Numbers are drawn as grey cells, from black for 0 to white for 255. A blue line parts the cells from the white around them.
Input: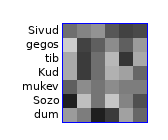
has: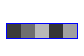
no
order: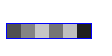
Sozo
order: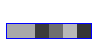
tib
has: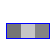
yes
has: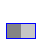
no
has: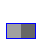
yes

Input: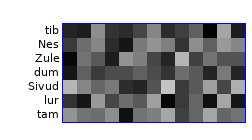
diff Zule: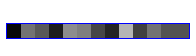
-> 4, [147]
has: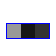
no
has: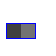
yes
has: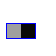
yes
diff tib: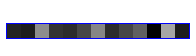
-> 8, [64]
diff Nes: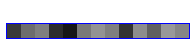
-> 2, [134]

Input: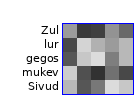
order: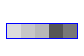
Sivud
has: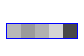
no
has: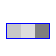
yes
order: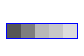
gegos

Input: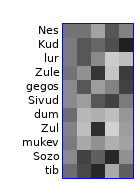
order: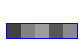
gegos
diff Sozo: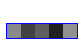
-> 3, [39]
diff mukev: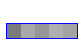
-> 2, [145]
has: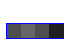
no

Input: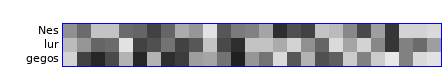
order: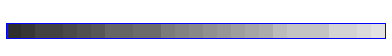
Nes
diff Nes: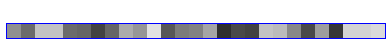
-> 16, [80]
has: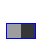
yes
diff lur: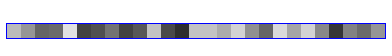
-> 26, [158]
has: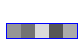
no

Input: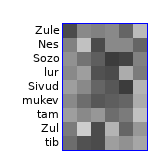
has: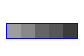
yes
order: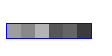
Sivud
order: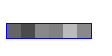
Zule
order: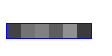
Sozo

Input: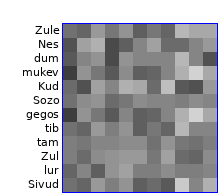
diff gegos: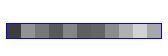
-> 7, [133]
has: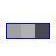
yes

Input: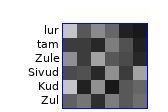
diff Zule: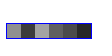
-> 3, [88]
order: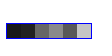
lur
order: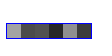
Sivud

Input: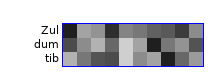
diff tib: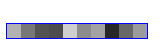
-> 7, [31]
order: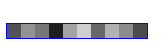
dum
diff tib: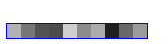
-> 6, [163]
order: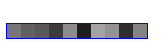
Zul
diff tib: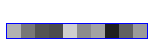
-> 8, [104]
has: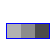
no
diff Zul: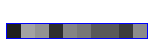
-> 6, [97]

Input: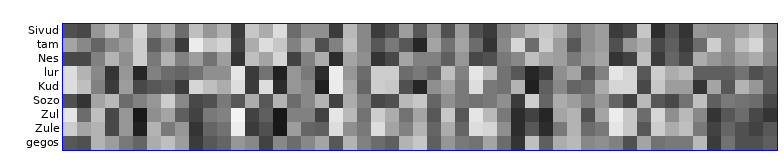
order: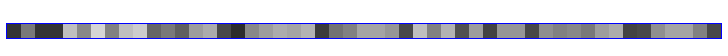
Nes
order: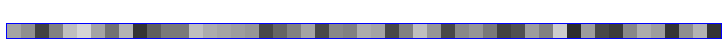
Nes
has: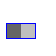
yes
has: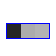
no

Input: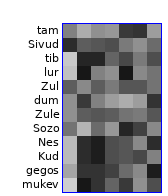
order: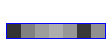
tam
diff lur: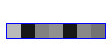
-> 0, [193]
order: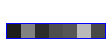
Kud
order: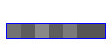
Zul

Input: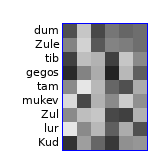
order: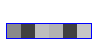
tib
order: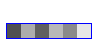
lur
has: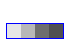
no

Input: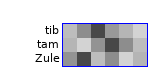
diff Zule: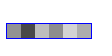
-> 5, [181]
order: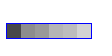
tib
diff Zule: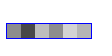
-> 0, [147]
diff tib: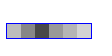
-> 1, [141]
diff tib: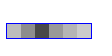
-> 5, [211]
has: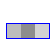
yes
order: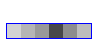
tib

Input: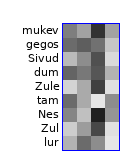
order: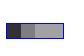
mukev
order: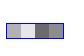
lur
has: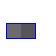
no
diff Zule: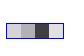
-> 1, [170]
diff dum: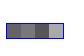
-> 3, [178]
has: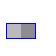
yes
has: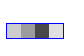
yes

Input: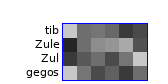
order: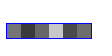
tib
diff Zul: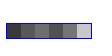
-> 3, [74]
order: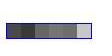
tib
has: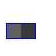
yes
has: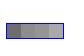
yes
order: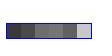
gegos
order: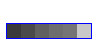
gegos

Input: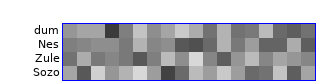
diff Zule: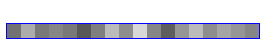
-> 14, [134]
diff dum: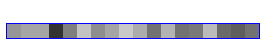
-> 3, [59]
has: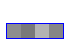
yes
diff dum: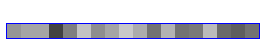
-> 3, [59]
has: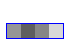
no
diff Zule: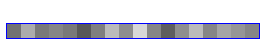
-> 12, [150]

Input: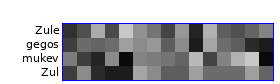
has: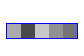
yes
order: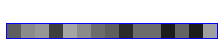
gegos

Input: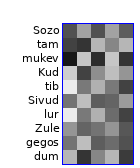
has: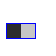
yes
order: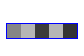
dum

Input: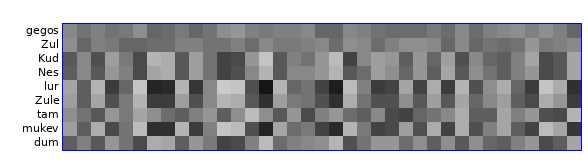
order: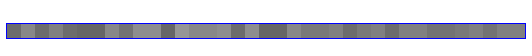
gegos
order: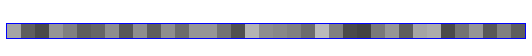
dum
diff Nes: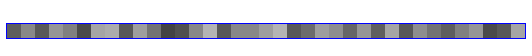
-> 18, [150]
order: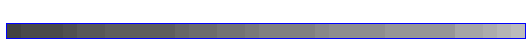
dum
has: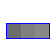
yes

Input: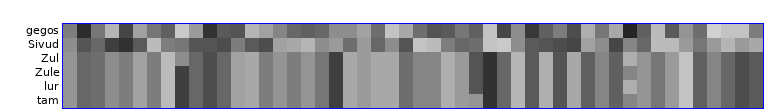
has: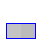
yes
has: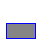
yes
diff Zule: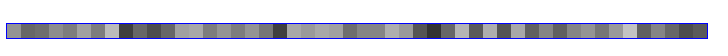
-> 23, [168]

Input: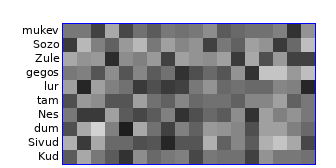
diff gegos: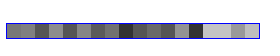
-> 9, [79]
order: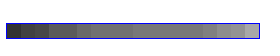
Kud
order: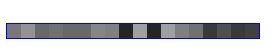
lur

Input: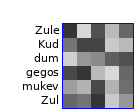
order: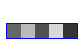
Zule
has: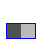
yes

